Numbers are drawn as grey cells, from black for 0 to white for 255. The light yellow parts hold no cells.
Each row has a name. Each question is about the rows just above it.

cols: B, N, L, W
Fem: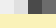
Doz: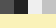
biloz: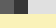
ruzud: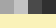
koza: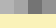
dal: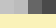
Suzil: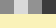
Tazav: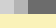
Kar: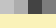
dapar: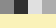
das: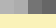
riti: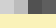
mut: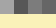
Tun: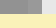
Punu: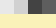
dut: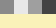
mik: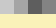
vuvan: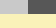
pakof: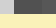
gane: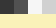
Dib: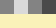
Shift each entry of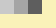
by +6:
[207 171 100]
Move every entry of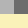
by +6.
[186 114]
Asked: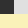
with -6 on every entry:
[ 42 218]
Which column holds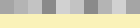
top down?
B
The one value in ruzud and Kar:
[195]
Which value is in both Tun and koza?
[146]
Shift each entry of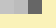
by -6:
[189 182  96]

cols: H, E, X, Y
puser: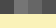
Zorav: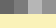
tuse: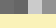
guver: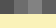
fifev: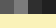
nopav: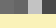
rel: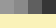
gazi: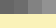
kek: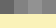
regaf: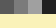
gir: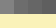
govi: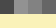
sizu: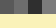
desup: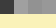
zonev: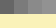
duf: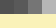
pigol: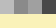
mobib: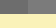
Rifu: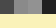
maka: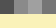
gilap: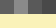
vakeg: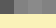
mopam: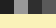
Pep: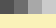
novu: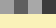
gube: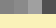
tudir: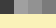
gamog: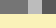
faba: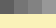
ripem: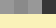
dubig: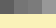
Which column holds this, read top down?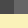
H
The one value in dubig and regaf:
[123]
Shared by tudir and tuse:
[146]

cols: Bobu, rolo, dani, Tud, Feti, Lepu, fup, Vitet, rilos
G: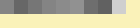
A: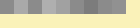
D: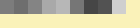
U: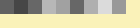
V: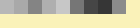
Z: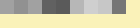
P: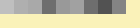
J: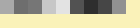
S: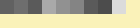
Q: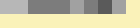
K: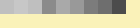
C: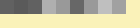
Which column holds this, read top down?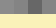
dani
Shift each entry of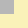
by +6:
[189]

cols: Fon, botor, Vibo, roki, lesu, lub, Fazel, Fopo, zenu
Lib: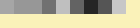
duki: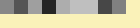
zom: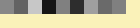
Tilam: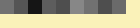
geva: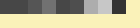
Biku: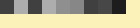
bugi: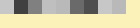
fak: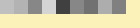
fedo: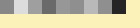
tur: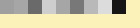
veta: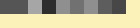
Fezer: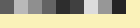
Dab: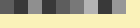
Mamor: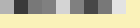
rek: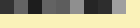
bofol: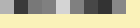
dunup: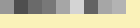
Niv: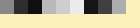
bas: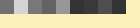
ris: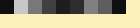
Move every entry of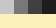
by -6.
[193 114  58  23]
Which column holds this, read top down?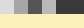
botor
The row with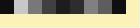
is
ris
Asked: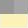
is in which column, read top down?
lesu

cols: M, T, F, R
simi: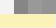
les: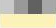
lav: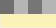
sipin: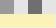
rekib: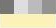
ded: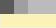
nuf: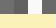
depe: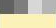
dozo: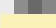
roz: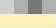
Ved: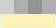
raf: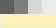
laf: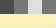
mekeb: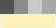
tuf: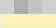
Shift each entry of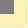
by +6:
[132]
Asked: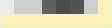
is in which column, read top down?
M
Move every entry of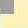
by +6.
[165]
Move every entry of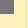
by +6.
[124]
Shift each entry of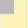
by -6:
[181]
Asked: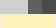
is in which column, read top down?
M
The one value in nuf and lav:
[111]

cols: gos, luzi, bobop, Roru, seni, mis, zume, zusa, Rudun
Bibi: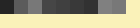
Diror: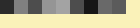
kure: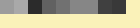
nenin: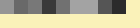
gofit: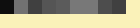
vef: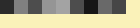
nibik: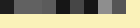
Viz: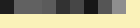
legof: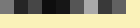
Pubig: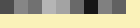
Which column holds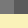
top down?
Rudun
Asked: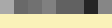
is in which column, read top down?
luzi
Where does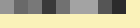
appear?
nenin
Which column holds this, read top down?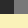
bobop

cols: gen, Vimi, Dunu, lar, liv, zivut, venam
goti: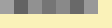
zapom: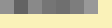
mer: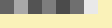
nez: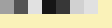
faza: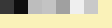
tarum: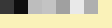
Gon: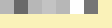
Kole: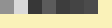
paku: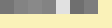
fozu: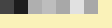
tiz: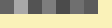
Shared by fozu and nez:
[225]
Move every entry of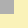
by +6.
[181]
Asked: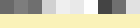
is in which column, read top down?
zivut
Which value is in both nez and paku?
[225]
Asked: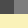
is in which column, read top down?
venam
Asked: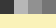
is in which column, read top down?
gen

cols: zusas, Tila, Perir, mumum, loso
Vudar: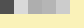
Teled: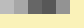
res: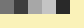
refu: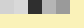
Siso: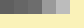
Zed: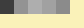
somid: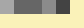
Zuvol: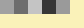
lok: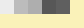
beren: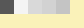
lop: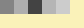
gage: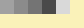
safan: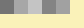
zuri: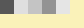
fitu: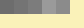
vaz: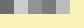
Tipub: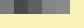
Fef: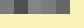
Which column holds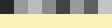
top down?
loso
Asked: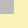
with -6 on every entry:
[182]

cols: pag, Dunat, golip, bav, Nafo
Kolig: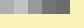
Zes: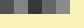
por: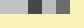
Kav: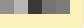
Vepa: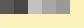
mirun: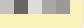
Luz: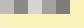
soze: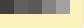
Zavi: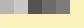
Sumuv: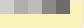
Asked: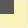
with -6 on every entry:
[83]
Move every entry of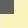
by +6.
[102]
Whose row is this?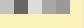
mirun
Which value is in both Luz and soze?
[161]
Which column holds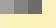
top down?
bav
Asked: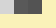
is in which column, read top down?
golip
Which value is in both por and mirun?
[194]

